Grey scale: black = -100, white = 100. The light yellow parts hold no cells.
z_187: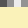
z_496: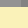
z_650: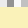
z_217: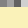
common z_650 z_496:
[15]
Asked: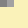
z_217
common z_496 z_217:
[2]
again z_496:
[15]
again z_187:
[15]

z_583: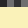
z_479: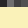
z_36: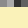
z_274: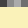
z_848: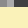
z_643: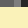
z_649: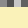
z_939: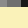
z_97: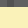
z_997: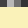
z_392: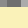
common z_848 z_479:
[-49]
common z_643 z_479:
[-70]
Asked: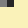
z_643
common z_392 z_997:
[-13]
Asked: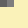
z_643
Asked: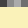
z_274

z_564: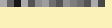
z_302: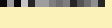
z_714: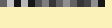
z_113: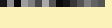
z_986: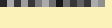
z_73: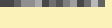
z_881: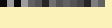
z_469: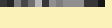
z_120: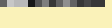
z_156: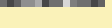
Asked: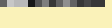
z_120
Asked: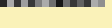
z_986
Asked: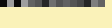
z_881
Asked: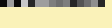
z_302
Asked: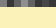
z_120

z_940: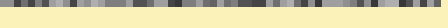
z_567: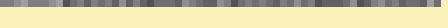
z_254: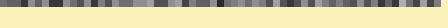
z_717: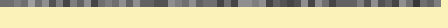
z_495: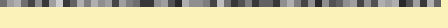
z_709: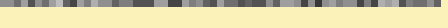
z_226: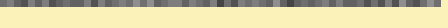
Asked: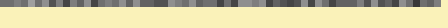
z_717
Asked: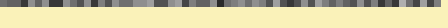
z_254
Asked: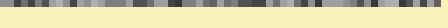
z_940
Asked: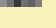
z_717

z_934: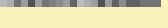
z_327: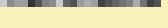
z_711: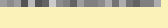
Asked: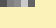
z_327
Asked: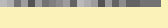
z_934

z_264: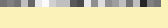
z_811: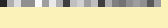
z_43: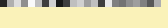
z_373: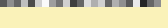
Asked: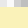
z_264
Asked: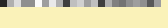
z_811
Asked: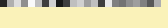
z_43
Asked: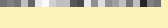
z_264

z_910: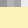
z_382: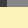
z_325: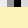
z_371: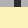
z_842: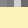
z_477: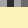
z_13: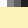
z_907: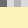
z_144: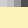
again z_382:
[6]
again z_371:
[40]

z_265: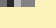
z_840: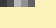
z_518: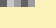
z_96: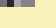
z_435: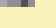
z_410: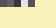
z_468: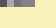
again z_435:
[13]
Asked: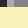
z_96
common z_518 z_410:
[-23]
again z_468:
[3]
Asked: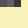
z_410

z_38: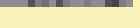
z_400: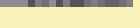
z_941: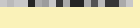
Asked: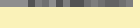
z_400
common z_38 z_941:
[-35]
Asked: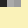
z_941

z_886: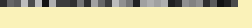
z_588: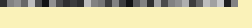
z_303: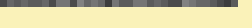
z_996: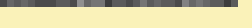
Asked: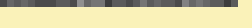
z_996
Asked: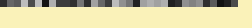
z_886
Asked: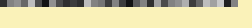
z_588

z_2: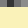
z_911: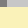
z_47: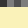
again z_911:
[56]
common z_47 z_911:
[-2]
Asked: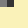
z_2
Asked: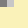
z_911
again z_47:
[-2]
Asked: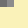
z_2

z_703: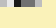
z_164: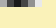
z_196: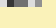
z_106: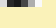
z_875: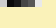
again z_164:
[-45]
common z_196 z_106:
[73]
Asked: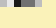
z_703
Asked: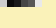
z_875
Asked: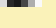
z_106
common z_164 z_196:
[14]

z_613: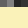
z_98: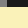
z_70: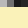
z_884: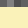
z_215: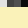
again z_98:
[-80]
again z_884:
[-24]

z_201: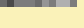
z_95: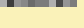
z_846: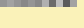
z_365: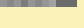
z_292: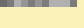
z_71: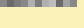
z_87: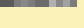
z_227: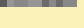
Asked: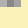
z_87
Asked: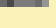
z_201
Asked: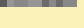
z_227
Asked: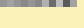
z_846
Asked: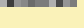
z_95
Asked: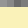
z_95

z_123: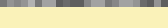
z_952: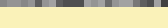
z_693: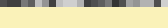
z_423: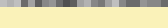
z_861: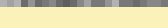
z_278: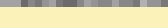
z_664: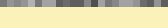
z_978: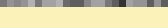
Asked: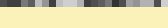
z_693
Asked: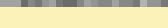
z_278
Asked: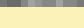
z_278

